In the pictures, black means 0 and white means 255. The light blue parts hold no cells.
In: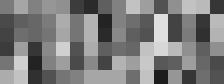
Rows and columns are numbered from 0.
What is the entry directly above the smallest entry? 88
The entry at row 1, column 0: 74
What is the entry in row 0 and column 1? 166
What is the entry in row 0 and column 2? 129
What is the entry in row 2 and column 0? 67
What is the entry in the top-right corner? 54
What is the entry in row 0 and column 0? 123
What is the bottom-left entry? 172
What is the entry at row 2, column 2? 103
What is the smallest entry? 28
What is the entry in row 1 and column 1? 95
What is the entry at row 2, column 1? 110
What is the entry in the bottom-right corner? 82

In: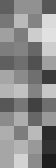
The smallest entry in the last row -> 29
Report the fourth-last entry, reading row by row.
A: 166
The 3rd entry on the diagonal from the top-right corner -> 125
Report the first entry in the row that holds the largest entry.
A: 160
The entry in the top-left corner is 95
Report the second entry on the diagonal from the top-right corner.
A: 131
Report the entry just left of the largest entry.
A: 205
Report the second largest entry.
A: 219
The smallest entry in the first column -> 87
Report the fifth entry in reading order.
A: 119
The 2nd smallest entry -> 43
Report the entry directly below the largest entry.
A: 205
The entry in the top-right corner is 87
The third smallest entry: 50

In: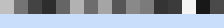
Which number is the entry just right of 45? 101
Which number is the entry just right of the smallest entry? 74
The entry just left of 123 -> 137
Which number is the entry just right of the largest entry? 24

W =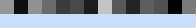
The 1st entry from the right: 122
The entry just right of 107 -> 59
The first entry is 150
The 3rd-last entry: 81

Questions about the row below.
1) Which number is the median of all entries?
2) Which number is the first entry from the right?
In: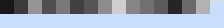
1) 105
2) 178

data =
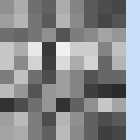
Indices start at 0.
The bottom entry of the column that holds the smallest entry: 70
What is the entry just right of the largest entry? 204
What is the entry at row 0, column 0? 144
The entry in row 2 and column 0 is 111
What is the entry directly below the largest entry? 218
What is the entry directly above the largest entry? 84
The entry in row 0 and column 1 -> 172
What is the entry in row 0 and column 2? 111
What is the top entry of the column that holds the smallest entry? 70
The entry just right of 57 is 240
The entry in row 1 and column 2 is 117
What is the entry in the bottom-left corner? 164
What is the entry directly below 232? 211
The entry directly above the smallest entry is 103
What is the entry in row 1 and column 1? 180
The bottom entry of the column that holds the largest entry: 186
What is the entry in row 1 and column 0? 158
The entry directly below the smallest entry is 164
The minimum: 43
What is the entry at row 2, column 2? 117

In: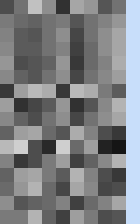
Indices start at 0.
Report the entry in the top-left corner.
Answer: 77
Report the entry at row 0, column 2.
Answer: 193
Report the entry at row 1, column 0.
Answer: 122
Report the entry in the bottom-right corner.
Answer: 85
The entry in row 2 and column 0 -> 130
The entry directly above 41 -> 106
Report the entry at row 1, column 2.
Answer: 98
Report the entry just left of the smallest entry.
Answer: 34
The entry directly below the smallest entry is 179
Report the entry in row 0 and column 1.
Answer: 114
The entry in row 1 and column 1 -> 106
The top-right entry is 114

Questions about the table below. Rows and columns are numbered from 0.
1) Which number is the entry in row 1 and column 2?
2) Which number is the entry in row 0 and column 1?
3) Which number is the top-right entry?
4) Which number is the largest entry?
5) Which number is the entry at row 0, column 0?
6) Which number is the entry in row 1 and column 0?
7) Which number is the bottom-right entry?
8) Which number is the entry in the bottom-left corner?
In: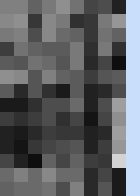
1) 55
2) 128
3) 33
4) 211
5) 128
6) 136
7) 26
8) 98

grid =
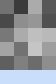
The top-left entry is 114
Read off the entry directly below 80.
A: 185
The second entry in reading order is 59
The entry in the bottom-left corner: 95
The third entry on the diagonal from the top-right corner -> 171
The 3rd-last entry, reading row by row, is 128
